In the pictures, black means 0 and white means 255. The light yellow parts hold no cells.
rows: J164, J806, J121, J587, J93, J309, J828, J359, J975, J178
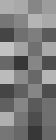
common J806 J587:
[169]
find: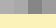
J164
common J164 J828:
[134]
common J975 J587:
[112]
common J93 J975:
[77]
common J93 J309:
[104]

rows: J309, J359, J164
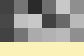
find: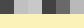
J359
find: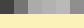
J164
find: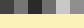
J309

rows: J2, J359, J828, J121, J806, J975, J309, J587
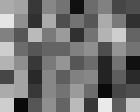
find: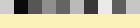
J587
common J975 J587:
[94]
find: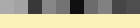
J2

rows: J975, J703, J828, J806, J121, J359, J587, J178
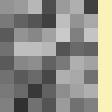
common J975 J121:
[175]
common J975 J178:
[155]
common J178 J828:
[128]
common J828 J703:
[147]

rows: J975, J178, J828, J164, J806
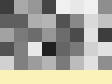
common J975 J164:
[232]
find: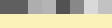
J178
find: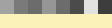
J828
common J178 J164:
[82]

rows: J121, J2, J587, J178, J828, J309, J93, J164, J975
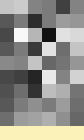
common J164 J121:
[123]
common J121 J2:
[123]
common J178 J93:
[110]
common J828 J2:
[150]

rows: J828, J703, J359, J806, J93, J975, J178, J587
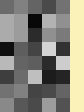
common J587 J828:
[74]
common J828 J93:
[100]

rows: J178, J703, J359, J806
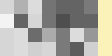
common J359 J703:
[214]
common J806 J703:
[214]
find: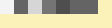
J703
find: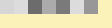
J359

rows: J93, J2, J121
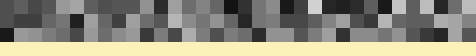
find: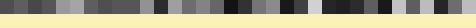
J93
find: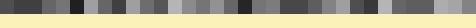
J2

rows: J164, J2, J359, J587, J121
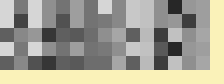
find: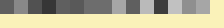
J121
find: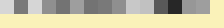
J587
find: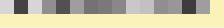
J2
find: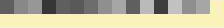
J359
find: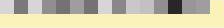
J164

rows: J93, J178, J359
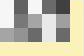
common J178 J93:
[246]
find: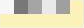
J178
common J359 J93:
[106]
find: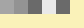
J359
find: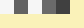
J93

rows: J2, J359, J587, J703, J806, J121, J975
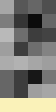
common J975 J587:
[61]
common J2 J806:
[166]
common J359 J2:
[102]
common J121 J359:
[102]
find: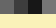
J121
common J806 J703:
[158]

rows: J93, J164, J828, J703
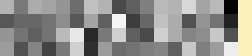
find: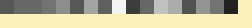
J164
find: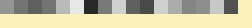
J828

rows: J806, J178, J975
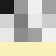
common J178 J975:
[232]
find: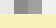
J975
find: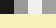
J806

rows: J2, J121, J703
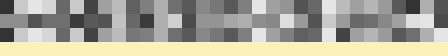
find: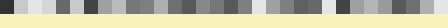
J703
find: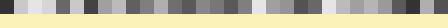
J2
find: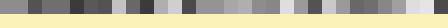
J121

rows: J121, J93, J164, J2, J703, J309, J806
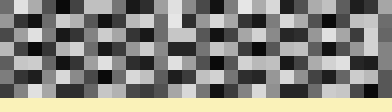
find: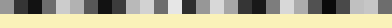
J93
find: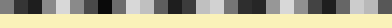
J309
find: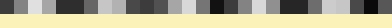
J806
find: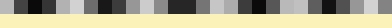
J2

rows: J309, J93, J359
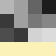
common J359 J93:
[57]
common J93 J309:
[160]
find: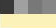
J93

